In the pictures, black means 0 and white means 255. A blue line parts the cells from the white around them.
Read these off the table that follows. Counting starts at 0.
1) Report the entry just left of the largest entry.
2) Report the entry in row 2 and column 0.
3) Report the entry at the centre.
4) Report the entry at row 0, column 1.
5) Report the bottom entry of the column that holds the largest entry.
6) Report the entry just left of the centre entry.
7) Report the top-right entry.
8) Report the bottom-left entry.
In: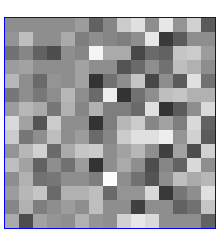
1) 126
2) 113
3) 126
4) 142
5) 142
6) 51
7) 91
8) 170

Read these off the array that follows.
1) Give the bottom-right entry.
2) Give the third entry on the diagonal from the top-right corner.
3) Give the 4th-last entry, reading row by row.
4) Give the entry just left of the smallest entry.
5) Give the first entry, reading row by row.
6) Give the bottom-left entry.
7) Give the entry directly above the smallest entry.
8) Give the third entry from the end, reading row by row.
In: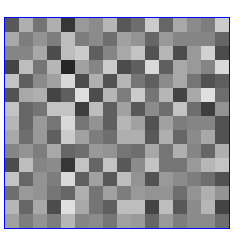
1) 110
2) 153
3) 125
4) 182
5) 88
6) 161
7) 189
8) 139

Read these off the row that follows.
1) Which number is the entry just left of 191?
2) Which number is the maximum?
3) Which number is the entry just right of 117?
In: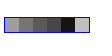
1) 21
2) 191
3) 90

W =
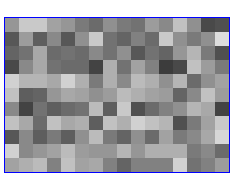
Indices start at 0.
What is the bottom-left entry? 162
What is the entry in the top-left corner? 150
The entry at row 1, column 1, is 156
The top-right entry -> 80
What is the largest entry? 221
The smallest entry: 60
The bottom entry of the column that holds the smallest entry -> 129
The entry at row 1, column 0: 87
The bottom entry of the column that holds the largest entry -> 156
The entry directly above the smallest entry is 100
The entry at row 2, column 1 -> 114
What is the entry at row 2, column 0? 100
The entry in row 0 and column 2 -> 201
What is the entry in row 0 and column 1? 201

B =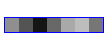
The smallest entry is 21
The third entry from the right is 169
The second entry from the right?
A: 189

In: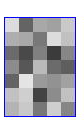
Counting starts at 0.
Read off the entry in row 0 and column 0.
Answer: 220
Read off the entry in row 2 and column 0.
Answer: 107
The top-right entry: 201
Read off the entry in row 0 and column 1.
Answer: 100
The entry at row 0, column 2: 168
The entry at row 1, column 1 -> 168
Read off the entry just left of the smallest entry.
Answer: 128
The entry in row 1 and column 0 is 174
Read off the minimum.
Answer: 59
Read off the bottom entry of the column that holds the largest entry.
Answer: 201
